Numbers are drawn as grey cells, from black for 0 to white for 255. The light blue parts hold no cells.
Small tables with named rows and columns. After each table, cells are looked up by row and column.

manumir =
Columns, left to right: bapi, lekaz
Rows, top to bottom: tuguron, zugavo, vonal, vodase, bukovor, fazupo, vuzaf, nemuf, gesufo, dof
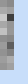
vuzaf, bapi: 155
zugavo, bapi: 170
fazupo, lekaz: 135
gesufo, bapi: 157
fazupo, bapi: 142
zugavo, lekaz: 160
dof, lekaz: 160
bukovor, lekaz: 151
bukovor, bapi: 193
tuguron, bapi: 149

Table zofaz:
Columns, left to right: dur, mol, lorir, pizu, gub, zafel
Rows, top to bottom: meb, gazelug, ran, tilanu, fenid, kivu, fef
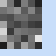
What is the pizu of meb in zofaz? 124
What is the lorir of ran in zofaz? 106
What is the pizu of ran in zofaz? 108
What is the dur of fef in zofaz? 29
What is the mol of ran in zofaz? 77
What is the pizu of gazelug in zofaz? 91
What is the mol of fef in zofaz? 162
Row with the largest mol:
fef

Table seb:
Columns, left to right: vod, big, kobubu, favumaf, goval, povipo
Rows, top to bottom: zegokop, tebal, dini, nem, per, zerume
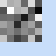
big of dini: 111
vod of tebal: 82
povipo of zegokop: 83
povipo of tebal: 6
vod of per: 122
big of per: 137
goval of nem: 162

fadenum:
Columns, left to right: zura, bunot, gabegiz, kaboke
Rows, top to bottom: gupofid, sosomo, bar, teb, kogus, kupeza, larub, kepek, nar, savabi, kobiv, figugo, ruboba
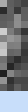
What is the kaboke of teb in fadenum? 118
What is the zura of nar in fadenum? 113
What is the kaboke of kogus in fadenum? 53
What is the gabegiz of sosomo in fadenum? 57
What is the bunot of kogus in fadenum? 123
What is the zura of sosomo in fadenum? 43
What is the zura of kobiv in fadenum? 31
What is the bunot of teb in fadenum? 104
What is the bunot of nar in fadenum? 68
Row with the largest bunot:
kupeza

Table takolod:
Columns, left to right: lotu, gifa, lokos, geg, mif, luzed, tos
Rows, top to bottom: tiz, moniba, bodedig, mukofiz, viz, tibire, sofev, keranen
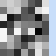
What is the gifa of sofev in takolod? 174
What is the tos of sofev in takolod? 179
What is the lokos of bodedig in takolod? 53
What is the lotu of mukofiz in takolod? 36
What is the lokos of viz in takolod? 245
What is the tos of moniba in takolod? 243
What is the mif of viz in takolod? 228
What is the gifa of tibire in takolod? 183
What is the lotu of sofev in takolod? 135
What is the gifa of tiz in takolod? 207
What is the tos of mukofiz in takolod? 76
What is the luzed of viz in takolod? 5
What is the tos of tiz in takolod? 222

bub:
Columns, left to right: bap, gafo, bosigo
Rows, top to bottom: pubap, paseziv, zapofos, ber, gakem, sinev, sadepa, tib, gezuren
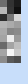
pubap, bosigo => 28
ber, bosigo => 158
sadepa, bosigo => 190
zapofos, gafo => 119
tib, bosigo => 201
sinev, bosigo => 154
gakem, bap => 169
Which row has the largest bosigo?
zapofos

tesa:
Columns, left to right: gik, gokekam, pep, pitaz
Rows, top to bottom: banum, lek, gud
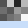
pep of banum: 38
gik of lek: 111
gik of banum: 83
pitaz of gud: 246
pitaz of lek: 133
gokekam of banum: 205
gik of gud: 84
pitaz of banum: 185
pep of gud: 128
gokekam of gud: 113
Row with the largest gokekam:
banum

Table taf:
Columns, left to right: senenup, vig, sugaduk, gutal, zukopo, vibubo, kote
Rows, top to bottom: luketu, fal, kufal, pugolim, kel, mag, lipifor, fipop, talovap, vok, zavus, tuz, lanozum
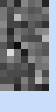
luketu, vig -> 106
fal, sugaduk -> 100
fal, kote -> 125
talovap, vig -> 135
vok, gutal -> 91
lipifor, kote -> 90
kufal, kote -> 93
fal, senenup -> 118
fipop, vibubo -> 97
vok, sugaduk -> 78

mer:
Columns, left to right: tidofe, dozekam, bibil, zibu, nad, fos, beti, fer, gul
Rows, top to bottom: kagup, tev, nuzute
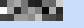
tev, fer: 172
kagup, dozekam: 147
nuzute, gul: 56
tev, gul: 40
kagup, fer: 104
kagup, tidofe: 54
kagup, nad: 36
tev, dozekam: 166

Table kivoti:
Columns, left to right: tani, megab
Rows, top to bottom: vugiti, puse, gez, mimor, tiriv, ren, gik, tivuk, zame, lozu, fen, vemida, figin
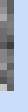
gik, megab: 61
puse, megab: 96
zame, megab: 122
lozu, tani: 154
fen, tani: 104
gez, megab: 119
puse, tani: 146
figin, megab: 97
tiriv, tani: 110
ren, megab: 92
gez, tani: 169
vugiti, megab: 96
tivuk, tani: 132
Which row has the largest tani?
figin

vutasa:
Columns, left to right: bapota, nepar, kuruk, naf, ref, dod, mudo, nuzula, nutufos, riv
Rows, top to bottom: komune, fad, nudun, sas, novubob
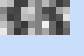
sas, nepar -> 148
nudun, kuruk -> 73
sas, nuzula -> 105
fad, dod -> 129
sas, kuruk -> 84
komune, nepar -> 184
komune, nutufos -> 61
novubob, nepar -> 143
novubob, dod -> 129
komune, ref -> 172
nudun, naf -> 187
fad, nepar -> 75
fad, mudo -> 74
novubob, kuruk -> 53
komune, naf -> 65
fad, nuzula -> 67
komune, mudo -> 183
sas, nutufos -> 49
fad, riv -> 192
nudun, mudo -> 113

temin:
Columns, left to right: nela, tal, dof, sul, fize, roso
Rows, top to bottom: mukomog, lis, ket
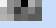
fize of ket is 91
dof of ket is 96
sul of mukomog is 4
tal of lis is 142
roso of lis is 90
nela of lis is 173
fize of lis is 127
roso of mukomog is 133
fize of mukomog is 175
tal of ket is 169
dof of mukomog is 130
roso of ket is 93
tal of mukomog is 143
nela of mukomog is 240
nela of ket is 178
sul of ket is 104
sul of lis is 106
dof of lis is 59

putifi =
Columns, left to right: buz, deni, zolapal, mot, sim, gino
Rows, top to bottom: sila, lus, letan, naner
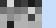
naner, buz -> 172
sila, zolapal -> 45
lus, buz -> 118
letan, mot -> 178
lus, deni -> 132
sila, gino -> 54
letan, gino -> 182
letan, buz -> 176

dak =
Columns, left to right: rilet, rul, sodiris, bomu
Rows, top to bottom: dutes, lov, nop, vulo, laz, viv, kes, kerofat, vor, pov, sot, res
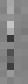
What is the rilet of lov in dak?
129
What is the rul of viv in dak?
56
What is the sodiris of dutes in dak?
133
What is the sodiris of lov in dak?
128
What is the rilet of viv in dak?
129
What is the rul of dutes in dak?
167
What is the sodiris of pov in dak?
133
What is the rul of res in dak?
127
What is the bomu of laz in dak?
121
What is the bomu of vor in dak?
128
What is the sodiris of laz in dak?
129
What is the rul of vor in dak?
102
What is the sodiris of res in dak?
137
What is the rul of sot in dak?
153
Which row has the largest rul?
vulo

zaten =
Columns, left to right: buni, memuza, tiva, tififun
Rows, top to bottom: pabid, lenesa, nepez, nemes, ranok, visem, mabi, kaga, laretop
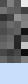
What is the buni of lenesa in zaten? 117
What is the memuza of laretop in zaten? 81
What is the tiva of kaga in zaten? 70
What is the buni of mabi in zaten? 102
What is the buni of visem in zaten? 91
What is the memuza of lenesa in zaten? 95
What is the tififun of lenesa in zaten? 64
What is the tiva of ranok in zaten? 97
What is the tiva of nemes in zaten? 96
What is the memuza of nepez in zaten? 66

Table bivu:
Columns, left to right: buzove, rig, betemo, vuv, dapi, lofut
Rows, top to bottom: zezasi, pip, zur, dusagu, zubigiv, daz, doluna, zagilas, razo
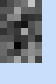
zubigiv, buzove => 50
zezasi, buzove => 54
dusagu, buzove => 99
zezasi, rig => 78
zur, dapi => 49
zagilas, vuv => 125
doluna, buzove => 107
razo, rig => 107
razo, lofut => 64

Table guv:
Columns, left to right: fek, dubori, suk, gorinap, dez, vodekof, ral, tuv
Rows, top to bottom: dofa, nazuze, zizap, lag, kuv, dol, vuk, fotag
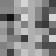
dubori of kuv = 91
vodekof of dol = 189
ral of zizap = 79
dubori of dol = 126
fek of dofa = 128
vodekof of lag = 73
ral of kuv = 156
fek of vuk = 129
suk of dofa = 176
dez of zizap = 175
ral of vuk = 76
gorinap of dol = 59
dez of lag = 175

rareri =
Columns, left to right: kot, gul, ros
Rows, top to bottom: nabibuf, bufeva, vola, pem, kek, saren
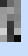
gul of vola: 121
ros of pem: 136
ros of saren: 9
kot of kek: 207
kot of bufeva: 152
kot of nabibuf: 46
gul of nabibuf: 108
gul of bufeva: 159
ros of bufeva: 135

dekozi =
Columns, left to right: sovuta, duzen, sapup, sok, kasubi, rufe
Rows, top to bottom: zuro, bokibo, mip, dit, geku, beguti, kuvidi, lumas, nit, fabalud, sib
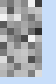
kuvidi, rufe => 154
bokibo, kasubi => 186
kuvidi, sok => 185
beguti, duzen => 144
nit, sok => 192
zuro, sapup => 169
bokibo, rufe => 196
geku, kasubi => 104
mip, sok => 149

